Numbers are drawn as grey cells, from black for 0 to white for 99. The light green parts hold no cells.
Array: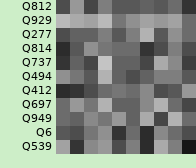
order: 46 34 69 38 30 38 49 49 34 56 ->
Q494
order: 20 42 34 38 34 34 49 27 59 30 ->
Q812
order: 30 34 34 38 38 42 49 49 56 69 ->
Q277
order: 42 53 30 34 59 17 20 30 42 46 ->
Q412
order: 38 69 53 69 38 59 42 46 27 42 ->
Q697
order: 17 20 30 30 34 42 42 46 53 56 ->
Q6
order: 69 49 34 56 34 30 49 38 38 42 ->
Q277

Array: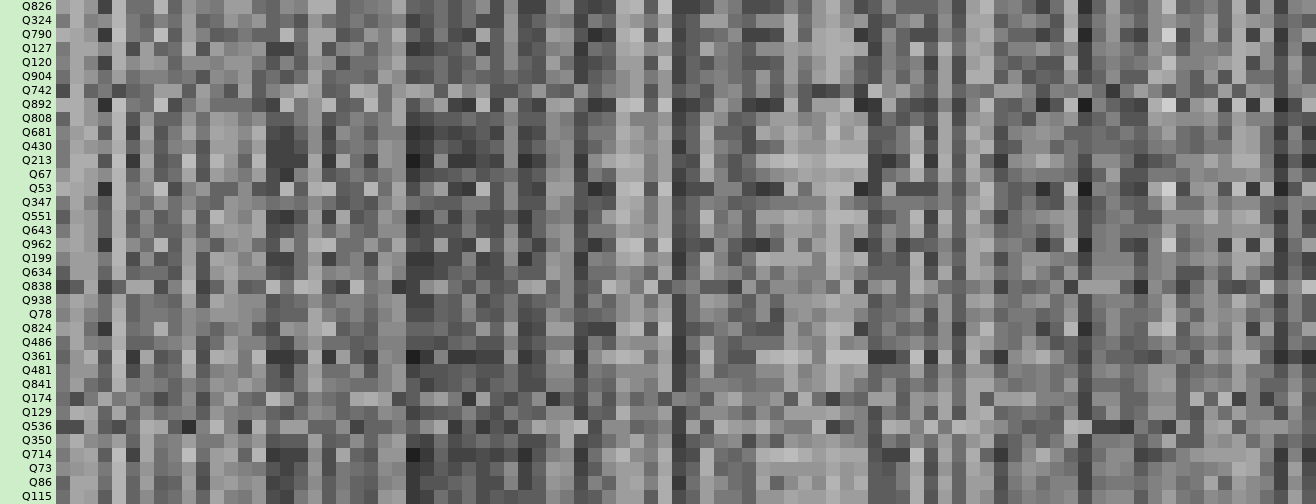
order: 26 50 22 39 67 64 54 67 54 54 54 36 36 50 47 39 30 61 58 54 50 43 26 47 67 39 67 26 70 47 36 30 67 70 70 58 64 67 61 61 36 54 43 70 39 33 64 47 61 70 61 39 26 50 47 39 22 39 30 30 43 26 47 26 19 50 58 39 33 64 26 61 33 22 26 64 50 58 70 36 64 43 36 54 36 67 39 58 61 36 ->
Q551
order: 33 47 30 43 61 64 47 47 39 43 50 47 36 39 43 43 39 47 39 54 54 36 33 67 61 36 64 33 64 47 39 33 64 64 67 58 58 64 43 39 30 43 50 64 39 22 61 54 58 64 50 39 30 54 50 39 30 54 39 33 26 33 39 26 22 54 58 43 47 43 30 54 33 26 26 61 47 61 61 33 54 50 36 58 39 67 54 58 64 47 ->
Q430
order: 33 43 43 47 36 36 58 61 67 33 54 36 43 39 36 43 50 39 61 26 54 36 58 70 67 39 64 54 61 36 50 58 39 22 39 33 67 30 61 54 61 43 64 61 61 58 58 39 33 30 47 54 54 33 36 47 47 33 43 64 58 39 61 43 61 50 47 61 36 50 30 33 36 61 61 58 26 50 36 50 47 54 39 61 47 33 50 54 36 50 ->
Q115
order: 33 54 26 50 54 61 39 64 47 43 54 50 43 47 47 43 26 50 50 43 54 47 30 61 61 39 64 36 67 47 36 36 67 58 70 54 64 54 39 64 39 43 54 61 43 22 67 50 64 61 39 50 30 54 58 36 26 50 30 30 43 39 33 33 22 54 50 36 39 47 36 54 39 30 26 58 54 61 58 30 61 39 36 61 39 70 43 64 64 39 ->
Q86
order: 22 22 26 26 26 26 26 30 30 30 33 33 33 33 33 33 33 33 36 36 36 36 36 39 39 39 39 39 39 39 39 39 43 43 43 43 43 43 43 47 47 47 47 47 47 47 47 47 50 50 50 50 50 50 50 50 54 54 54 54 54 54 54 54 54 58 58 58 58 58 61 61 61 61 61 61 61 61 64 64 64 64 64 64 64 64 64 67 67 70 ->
Q67
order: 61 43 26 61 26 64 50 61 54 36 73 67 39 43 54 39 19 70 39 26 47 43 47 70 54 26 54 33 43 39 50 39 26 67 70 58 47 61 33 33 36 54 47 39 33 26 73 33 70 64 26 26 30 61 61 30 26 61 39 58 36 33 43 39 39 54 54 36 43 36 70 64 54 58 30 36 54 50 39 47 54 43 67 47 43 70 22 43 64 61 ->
Q824
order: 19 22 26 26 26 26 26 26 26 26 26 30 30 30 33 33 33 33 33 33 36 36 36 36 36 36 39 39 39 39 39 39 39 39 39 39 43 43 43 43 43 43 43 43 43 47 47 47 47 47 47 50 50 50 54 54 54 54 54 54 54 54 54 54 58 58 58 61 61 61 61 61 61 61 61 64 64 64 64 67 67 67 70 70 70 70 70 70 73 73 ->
Q824

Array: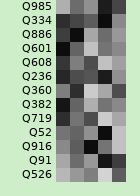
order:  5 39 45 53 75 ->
Q601
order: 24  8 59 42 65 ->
Q91
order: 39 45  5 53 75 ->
Q601
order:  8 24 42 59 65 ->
Q91
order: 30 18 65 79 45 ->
Q719

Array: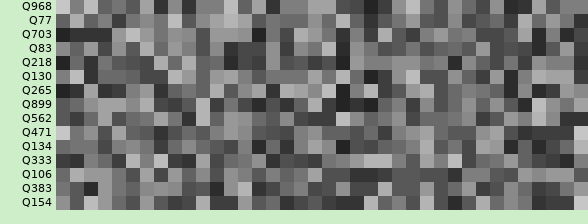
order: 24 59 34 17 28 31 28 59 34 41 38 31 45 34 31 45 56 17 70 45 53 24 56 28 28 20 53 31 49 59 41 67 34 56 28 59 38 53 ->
Q83
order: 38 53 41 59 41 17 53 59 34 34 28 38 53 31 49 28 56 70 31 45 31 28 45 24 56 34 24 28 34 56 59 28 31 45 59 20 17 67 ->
Q83

